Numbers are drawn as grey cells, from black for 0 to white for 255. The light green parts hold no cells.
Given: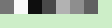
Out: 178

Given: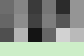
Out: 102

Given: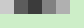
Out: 59

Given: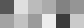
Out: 236

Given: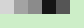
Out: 139

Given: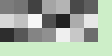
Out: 239

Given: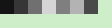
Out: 127
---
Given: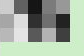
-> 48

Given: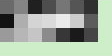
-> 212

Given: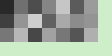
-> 206

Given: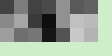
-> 58

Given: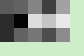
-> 221

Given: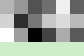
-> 119

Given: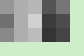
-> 209
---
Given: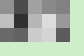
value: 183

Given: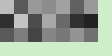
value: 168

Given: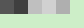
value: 191

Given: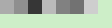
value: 186

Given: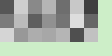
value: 145

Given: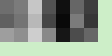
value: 69

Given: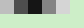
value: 21

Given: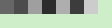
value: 44

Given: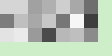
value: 199

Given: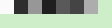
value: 31
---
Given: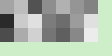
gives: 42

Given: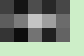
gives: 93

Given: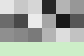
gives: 107

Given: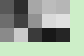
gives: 109

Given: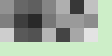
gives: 127

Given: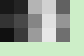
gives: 51

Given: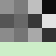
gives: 85

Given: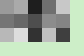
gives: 117

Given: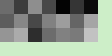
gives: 93
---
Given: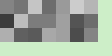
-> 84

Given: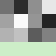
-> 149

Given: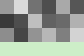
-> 106

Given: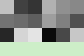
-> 128

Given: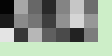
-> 213

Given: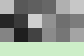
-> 111
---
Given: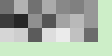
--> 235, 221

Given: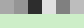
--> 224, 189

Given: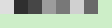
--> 222, 208

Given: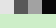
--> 228, 162

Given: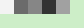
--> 243, 161

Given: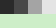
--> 228, 164

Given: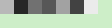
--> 235, 184
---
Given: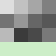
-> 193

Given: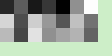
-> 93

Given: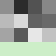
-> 43

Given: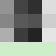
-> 68

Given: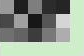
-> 30

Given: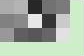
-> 180

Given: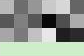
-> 109

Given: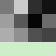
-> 202

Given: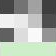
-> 115
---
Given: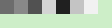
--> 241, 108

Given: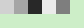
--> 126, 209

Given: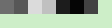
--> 66, 109

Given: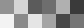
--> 58, 243

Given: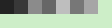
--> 166, 35

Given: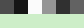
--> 98, 76

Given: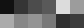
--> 156, 171

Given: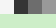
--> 153, 245
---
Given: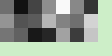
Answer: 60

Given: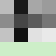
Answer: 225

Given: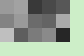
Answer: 138

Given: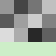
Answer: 40

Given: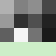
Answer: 115

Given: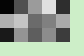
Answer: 140

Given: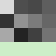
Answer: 64

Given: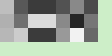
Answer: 242

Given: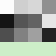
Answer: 160

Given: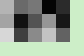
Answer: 195
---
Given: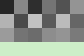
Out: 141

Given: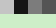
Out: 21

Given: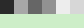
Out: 146

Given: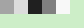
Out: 32

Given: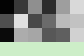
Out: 87

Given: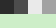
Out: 76

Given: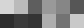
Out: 174

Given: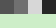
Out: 112
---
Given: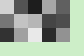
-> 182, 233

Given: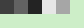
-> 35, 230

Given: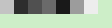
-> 106, 237

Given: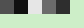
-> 230, 230

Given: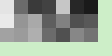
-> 94, 234

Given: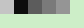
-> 92, 196

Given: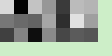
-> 166, 225
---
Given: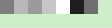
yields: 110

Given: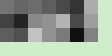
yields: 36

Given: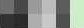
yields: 51

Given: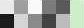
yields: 67

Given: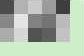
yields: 76

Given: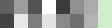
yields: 67

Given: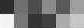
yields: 52

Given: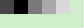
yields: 69

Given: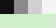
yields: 137

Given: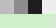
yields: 140
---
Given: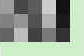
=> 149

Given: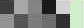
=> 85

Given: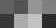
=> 171

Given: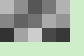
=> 99

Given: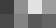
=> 131

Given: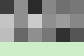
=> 143

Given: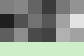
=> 81
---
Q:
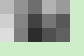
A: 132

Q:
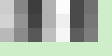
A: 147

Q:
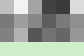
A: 158

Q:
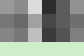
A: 105

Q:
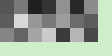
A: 216

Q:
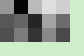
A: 101
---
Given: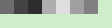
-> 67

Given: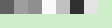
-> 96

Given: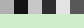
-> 46

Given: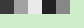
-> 57

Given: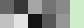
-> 55

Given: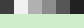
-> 61

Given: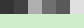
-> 65

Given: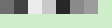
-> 66
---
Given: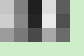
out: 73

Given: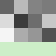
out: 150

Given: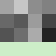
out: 171

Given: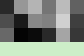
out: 11

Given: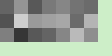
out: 88

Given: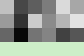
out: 116

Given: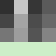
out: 84

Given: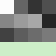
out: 108

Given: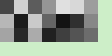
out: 171
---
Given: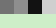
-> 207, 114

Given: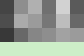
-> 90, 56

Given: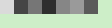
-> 90, 218

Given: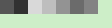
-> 131, 85

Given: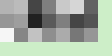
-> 98, 246

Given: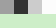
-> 252, 159

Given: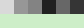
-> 53, 217

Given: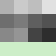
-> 225, 136
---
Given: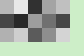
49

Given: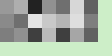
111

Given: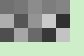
140

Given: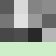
217

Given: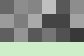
191

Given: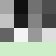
15

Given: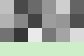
150

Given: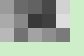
98

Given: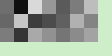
90
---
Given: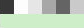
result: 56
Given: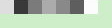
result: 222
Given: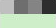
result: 191
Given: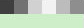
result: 63
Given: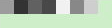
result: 156
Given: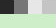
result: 40
